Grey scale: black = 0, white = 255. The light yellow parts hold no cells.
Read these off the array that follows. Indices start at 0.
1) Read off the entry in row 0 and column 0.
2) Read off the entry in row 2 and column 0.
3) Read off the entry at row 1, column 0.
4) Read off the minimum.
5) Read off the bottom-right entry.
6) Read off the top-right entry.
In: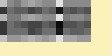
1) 193
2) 178
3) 54
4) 12
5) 152
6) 138

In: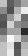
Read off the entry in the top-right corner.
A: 163
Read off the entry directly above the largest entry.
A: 163
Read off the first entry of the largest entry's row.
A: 163
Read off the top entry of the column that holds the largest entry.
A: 93
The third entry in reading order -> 123
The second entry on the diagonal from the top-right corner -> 178
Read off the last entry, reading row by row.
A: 193
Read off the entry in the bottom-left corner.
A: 193
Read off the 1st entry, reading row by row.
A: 193
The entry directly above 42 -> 123

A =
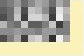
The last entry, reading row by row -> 169
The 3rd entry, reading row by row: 154
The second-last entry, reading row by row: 239
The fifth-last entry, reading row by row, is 212
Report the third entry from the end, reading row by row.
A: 48
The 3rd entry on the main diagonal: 197
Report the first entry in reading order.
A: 110
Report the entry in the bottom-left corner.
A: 78
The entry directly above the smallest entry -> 154
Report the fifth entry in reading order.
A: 140
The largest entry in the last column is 182

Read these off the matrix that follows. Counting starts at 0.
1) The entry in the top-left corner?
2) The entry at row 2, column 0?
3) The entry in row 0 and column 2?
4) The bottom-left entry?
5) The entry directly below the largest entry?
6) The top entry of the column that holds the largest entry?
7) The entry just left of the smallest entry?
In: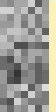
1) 153
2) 167
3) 167
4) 153
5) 123
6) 153
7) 95

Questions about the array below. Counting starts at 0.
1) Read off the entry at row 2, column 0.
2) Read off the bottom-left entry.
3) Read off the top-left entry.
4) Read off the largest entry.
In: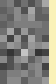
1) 112
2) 96
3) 112
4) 196

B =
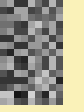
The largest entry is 211
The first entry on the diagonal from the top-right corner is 83
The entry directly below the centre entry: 181
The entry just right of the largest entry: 97
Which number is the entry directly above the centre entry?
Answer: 153
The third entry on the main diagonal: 138
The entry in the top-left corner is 138
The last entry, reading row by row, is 83
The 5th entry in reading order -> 181
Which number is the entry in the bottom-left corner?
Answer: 165
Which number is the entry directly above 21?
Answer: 153
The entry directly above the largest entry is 97
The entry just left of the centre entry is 165
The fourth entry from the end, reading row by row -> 112
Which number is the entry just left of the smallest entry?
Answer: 196
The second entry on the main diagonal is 53
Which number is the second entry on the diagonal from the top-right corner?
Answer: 83
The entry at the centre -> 83
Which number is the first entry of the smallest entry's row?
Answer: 196
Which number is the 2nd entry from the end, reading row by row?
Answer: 153
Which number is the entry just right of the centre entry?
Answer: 112
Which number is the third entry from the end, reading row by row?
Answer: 83
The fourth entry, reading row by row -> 53
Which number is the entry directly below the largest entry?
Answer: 181
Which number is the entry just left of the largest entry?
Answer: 37
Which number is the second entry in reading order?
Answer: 165
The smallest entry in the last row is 69

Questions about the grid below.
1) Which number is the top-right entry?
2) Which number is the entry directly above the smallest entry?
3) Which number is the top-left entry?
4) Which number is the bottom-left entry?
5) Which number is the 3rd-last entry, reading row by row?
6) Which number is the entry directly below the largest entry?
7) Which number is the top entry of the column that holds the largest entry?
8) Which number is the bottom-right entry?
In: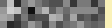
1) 121
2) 153
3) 108
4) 137
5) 108
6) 153
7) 192
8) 108

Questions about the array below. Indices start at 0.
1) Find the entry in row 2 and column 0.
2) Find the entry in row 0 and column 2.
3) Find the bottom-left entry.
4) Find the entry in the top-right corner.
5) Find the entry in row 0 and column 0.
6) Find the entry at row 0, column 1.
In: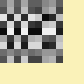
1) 228
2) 95
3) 83
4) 95
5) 108
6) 165
